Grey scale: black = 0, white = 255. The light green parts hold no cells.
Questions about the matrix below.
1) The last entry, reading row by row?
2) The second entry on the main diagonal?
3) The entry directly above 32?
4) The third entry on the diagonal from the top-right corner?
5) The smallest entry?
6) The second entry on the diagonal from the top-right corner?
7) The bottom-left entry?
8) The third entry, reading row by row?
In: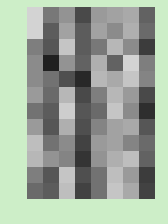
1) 66
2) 92
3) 86
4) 183
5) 32
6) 175
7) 106
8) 147

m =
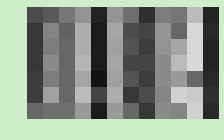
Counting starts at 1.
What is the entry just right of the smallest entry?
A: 160
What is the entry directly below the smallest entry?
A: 69
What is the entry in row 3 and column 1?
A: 55
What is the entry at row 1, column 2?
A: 89
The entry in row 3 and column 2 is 125
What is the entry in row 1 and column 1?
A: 76
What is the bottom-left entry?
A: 103
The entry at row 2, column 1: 55
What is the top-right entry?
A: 35
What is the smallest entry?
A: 19
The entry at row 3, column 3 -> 103
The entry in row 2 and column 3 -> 97
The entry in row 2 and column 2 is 132

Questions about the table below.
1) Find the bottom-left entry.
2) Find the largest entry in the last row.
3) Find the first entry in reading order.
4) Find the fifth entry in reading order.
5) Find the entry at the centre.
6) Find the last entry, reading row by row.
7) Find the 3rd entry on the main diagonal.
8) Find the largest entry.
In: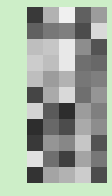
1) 51
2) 204
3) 57
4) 156
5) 217
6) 76
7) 232
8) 240

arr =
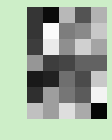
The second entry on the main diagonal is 251
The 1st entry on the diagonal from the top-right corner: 178
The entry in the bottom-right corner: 5
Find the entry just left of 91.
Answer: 118
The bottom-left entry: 192
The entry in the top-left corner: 53
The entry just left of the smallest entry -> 170
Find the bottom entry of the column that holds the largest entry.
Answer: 158
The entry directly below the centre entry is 111
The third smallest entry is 25

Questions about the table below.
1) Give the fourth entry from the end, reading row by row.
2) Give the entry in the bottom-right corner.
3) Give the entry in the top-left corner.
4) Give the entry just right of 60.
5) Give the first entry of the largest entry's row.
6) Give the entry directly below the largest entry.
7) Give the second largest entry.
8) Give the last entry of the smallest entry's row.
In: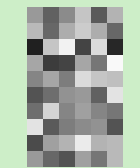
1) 83
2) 185
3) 153
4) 68
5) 166
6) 191
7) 242
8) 39

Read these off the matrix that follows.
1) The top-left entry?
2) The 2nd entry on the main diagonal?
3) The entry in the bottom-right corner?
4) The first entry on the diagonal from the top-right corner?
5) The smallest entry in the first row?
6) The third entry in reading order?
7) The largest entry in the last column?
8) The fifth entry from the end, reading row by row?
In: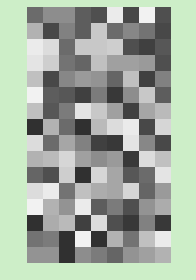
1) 107
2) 72
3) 178
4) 79
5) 72
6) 141
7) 235
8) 123

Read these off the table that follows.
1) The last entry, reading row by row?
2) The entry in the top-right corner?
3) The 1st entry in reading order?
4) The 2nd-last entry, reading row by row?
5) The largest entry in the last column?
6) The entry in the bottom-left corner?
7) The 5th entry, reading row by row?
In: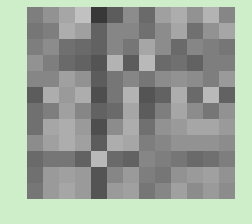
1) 140
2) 134
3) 126
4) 154
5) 166
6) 118
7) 56

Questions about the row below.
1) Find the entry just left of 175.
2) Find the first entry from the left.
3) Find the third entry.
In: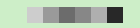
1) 135
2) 205
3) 108

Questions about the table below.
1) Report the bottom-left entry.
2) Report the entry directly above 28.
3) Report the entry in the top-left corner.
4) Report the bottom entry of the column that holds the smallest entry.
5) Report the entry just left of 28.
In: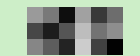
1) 134
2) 121
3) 154
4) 2
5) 71

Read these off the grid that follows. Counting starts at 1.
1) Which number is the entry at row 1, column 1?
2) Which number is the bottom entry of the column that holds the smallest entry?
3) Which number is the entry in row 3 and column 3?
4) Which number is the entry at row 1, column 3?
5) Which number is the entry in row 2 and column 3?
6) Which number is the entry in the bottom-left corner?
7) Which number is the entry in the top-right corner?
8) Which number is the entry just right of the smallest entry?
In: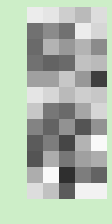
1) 236
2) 91
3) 152
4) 206
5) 113
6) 221
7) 221
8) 125
